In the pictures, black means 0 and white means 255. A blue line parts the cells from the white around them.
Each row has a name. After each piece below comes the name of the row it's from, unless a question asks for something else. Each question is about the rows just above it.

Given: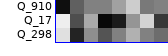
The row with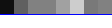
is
Q_910
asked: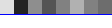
Q_298
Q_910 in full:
[15,96,129,129,161,205,121,129]
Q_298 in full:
[224,35,142,84,129,177,129,109]

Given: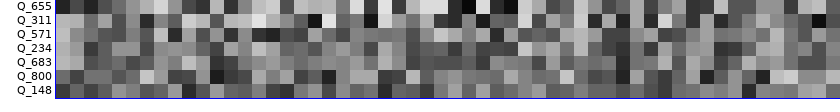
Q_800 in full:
[108,67,114,114,85,108,197,154,67,73,147,28,59,73,169,126,161,67,93,35,132,169,169,59,67,183,93,132,147,120,114,108,169,132,108,114,197,108,73,85,35,161,85,59,100,161,35,93,147,100,35,190,204,139,139,183]
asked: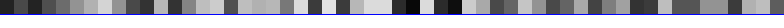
Q_655

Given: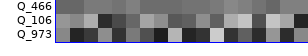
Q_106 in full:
[150,136,173,44,74,103,165,142,88,96,142,96,173,196,80,196,165,36]
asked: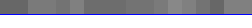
Q_466
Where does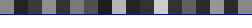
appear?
Q_973

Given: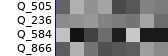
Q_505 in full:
[100,177,146,164,73,87,131,124]
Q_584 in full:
[193,18,66,108,31,201,25,25]
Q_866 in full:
[93,177,116,80,87,93,158,138]

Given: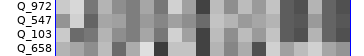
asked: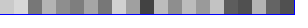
Q_972
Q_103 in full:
[202,107,119,180,142,126,166,119,209,160,66,188,142,188,154,195,93,80,180,100,80]

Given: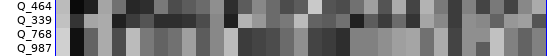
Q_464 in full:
[187,10,32,165,113,39,46,121,76,92,107,143,46,92,136,107,76,92,201,84,76,113,159,84,171,68,179,121,60,129,68,121,68,136,171]
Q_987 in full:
[208,17,99,171,76,187,121,99,113,159,92,136,187,60,68,76,107,143,68,60,46,129,129,143,159,165,113,171,68,143,92,193,129,99,129]
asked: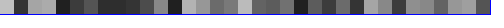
Q_339

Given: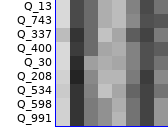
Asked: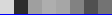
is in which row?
Q_30
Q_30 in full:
[217,44,159,174,166,130,80,115]
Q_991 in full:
[209,52,123,145,182,115,67,151]
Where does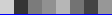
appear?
Q_991

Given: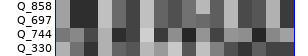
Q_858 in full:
[161,46,46,192,106,67,192,100,80,113,184,94,184,74,86,177,59]
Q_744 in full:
[120,136,74,177,46,67,207,59,142,38,148,67,148,142,38,136,161]
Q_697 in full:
[161,46,46,192,106,67,192,100,80,113,106,94,184,74,86,177,59]
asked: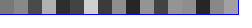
Q_744

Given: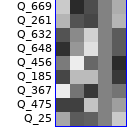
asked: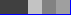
Q_475
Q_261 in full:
[181,83,70,130,181]
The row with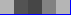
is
Q_261
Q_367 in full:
[237,116,56,130,116]
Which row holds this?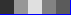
Q_648
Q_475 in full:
[64,64,195,130,159]

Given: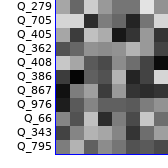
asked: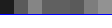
Q_976
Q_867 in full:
[17,125,159,60,153,52,44,52]
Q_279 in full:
[166,103,205,153,117,117,227,146]
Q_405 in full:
[166,60,192,172,23,52,153,52]
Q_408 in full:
[199,166,90,74,140,110,67,11]

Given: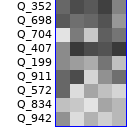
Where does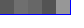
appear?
Q_698
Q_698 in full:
[89,111,103,83,151]
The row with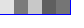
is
Q_704
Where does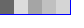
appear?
Q_572
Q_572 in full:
[103,220,165,192,213]
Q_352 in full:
[103,76,89,64,131]

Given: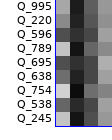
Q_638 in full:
[110,34,71,160]
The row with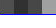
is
Q_596
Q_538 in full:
[102,42,71,160]
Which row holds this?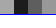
Q_995
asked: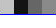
Q_789
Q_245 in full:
[195,20,79,152]

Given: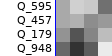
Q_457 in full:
[169,177,141,153]
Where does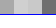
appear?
Q_595

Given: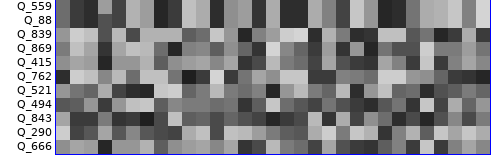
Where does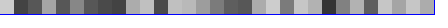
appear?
Q_290
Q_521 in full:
[150,116,101,172,67,45,38,198,205,101,123,185,123,109,129,38,150,185,123,101,185,45,150,192,101,109,45,81,94,123,101]
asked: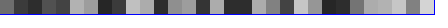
Q_88

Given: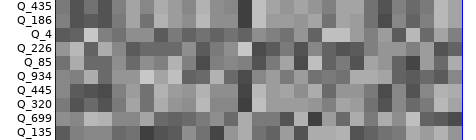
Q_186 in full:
[128,83,91,83,122,164,114,178,156,142,184,142,142,63,191,156,156,149,164,114,164,156,114,75,135,99,128,184,164]
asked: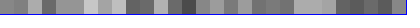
Q_934
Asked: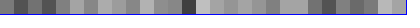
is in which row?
Q_435
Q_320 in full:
[122,83,106,83,122,164,114,172,149,142,184,135,135,63,191,156,156,156,149,128,164,156,114,83,135,106,122,184,164]
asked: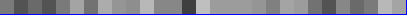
Q_320
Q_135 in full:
[91,128,135,135,106,114,63,83,91,142,114,69,149,172,114,99,156,83,172,172,178,83,99,114,122,172,156,178,149]

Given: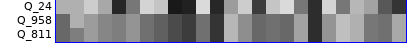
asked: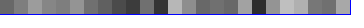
Q_811
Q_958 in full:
[104,176,156,134,126,148,112,96,75,60,112,52,183,142,104,112,104,162,45,148,191,176,119,112,168]

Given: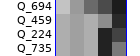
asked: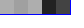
Q_224
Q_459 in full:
[174,160,174,141,41]
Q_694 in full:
[195,154,106,75,28]
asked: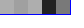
Q_735

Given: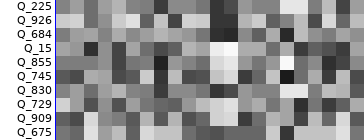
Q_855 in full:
[125,125,125,144,68,118,125,34,151,131,110,216,230,151,118,151,249,110,138,48,68,138]
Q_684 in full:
[125,158,164,131,172,138,158,180,164,151,118,48,41,138,96,172,41,188,144,125,164,144]
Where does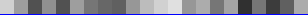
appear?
Q_729
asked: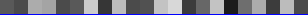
Q_745
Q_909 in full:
[96,75,216,138,125,89,180,89,180,81,103,209,216,60,110,180,164,68,188,103,216,89]

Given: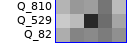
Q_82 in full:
[173,132,138,124,144]

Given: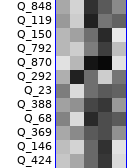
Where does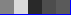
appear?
Q_68
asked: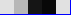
Q_870
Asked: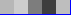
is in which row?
Q_792
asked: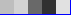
Q_146
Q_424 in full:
[198,168,105,55,218]
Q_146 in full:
[190,211,105,49,225]

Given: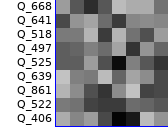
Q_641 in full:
[73,148,164,108,59,134,140,134]
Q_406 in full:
[172,134,156,73,4,25,187,148]
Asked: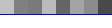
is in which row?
Q_639
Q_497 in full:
[94,101,128,108,164,52,148,101]
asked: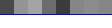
Q_641
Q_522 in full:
[122,114,67,59,59,108,101,87]

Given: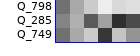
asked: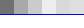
Q_798
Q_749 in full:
[113,169,203,54,196,148]
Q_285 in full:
[132,176,90,161,47,74]
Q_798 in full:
[113,169,203,237,217,223]

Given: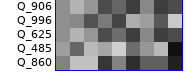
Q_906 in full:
[144,179,150,76,102,62,136,62,76]
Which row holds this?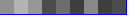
Q_625
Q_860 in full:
[130,193,193,54,130,46,95,95,32]
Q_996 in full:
[144,136,82,122,69,173,158,88,201]
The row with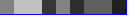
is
Q_860

